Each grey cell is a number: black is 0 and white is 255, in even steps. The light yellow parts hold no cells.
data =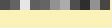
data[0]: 78
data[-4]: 78
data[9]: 146
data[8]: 46

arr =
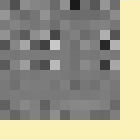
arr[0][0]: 120
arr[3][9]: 117
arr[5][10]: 124
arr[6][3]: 97
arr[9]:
[121, 124, 122, 123, 122, 121, 122, 124, 121, 122, 125, 119]
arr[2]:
[122, 131, 124, 118, 125, 111, 132, 119, 120, 128, 130, 119]
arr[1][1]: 119
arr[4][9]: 128
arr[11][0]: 121
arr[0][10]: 150
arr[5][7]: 114
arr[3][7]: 128
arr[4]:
[84, 134, 166, 91, 65, 200, 124, 112, 142, 128, 39, 178]
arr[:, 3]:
[133, 117, 118, 142, 91, 123, 97, 120, 124, 123, 128, 129]
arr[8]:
[121, 112, 126, 124, 124, 118, 127, 102, 119, 114, 127, 120]
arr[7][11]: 126
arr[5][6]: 124
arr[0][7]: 26
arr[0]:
[120, 80, 141, 133, 130, 106, 145, 26, 113, 87, 150, 109]
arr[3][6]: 120
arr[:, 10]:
[150, 114, 130, 175, 39, 124, 56, 117, 127, 125, 128, 106]
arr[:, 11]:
[109, 139, 119, 84, 178, 121, 167, 126, 120, 119, 106, 126]
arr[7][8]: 124
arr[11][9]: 107
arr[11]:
[121, 101, 119, 129, 112, 142, 101, 128, 128, 107, 106, 126]
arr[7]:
[125, 115, 122, 120, 124, 124, 121, 118, 124, 121, 117, 126]

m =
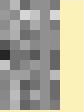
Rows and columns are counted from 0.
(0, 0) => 144
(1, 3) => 196
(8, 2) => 92
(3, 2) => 109
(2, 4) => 144
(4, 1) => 130
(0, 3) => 143
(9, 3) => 169
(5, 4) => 144
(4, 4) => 144
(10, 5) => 123
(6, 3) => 152
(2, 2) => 127
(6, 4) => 144
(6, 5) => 102
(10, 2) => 101
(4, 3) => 137
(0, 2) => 107
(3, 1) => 174
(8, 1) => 176
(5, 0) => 37

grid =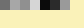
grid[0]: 111
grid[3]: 214
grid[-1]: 154

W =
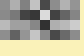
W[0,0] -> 143
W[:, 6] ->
[178, 101, 185, 106]
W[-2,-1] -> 204
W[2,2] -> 160
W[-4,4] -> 73
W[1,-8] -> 138
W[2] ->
[186, 160, 160, 135, 49, 175, 185, 204]
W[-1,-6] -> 149
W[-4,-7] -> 175

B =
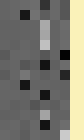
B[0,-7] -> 100
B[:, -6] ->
[103, 103, 98, 99, 97, 102, 101, 102, 99, 102, 96, 98, 103, 101]
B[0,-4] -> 109
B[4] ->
[100, 97, 102, 99, 192, 100, 108]
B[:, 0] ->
[100, 100, 98, 99, 100, 90, 99, 92, 102, 101, 101, 97, 101, 105]
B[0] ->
[100, 103, 106, 109, 51, 104, 87]
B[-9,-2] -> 101
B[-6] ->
[102, 99, 21, 100, 101, 99, 98]
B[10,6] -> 104
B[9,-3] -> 20
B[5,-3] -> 87
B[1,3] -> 114
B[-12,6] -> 108
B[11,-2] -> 99
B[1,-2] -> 105
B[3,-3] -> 165
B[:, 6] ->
[87, 86, 108, 106, 108, 3, 108, 37, 98, 97, 104, 99, 109, 202]
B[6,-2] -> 96
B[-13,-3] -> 93
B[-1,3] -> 105

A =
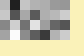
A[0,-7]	187
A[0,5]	154
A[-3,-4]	90
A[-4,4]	174
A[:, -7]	[187, 200, 135, 163]
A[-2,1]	207
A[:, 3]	[178, 90, 226, 93]
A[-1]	[163, 251, 140, 93, 58, 179, 204]

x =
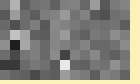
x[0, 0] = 116
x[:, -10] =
[113, 93, 125, 96, 127, 127, 120, 74]
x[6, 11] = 144
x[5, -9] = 105
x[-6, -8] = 137
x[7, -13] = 114
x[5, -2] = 95
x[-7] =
[88, 156, 109, 93, 125, 130, 153, 115, 130, 90, 80, 111, 119]
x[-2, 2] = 106
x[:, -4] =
[155, 90, 116, 121, 104, 136, 119, 93]
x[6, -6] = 100
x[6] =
[56, 57, 106, 120, 112, 90, 232, 100, 97, 119, 113, 144, 121]
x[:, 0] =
[116, 88, 105, 115, 142, 109, 56, 114]
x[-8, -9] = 117
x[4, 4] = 106
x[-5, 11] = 141
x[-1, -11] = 96
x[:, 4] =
[117, 125, 88, 92, 106, 105, 112, 99]
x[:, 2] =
[94, 109, 108, 163, 167, 118, 106, 96]
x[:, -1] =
[132, 119, 93, 127, 139, 115, 121, 98]
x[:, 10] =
[88, 80, 111, 115, 105, 106, 113, 131]
